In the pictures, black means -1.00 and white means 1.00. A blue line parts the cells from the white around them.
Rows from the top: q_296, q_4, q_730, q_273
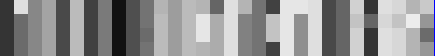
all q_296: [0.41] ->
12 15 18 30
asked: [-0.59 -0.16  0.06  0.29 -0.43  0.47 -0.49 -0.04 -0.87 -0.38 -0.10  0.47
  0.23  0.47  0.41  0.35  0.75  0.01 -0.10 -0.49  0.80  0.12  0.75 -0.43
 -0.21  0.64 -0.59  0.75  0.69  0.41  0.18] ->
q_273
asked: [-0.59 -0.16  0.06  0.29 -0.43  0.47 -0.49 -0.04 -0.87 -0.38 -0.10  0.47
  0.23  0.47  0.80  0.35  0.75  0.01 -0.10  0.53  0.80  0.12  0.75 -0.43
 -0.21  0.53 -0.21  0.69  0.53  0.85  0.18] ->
q_4

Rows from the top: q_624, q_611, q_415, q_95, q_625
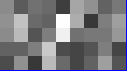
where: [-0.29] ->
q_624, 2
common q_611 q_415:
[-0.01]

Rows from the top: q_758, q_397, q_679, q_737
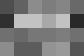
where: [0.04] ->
q_758, 5
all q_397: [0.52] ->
2 3 5

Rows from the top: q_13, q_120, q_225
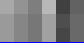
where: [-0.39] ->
q_120, 5
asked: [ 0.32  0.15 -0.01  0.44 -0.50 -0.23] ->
q_13

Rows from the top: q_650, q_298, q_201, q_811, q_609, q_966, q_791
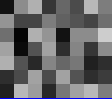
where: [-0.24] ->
q_298, 5
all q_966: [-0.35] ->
6
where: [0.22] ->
q_791, 3
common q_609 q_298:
[-0.35]
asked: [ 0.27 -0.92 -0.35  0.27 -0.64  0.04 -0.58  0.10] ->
q_811

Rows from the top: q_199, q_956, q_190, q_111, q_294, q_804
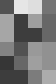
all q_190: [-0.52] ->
2 3
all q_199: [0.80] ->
2
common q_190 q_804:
[-0.52]
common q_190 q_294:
[-0.19]

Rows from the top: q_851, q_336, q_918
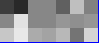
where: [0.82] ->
q_918, 2
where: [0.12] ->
q_336, 6

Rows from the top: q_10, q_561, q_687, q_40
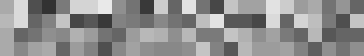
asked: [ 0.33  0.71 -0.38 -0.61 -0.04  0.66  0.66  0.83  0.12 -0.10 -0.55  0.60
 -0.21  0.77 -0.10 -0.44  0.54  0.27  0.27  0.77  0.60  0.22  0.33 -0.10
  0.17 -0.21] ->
q_10
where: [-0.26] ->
q_40, 23
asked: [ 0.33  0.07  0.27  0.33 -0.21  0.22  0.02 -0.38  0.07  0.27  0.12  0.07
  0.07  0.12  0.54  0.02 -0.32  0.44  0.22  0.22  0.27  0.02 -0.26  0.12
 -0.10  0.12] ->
q_40
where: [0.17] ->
q_10, 25
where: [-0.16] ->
q_561, 11

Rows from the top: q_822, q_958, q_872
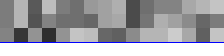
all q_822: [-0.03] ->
1 5
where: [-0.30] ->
q_822, 3
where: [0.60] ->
q_872, 13
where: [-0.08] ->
q_958, 11
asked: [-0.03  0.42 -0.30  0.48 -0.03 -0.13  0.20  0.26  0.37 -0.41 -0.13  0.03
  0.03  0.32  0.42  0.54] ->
q_822
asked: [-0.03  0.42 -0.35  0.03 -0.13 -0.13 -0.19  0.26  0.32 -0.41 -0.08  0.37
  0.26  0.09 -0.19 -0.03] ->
q_958

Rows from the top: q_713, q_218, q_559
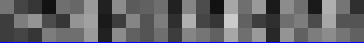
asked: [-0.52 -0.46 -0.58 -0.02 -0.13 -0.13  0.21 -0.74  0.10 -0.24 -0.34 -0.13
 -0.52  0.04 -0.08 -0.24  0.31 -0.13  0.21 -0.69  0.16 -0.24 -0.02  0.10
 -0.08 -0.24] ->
q_559
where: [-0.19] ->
q_713, 6
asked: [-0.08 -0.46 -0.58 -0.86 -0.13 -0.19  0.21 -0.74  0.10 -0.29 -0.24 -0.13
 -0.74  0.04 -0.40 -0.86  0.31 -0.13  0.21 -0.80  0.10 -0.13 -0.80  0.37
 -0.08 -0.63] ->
q_713
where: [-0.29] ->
q_713, 10

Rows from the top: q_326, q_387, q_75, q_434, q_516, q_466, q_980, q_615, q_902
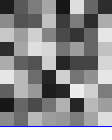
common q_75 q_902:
[0.24]
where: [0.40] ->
q_615, 5

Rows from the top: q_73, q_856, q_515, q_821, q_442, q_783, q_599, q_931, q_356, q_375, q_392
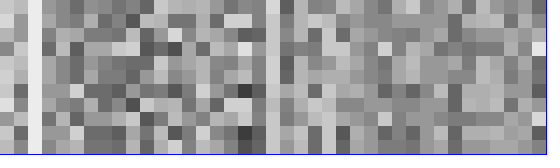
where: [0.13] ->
q_73, 7
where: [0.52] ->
q_375, 22
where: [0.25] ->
q_375, 37

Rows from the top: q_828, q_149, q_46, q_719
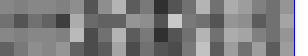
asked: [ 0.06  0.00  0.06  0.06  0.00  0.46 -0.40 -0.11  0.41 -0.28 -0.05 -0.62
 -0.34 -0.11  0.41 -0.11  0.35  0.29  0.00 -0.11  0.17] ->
q_46
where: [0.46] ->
q_46, 6
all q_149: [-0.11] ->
1 3 15 20
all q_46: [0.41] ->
9 15
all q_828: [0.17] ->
21
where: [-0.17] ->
q_149, 7

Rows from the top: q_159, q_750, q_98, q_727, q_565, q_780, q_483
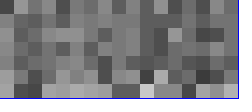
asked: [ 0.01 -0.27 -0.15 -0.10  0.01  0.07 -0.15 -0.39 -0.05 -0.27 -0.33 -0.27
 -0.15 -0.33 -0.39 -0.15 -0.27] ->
q_565
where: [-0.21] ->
q_750, 2
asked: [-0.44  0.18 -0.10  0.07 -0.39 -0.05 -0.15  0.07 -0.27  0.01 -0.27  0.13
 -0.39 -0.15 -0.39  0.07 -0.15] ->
q_159

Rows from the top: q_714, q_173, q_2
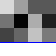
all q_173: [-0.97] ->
2
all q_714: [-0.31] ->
3 4

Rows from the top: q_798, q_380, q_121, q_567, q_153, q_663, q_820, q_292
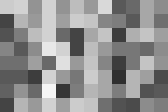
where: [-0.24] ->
q_820, 1
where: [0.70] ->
q_798, 8

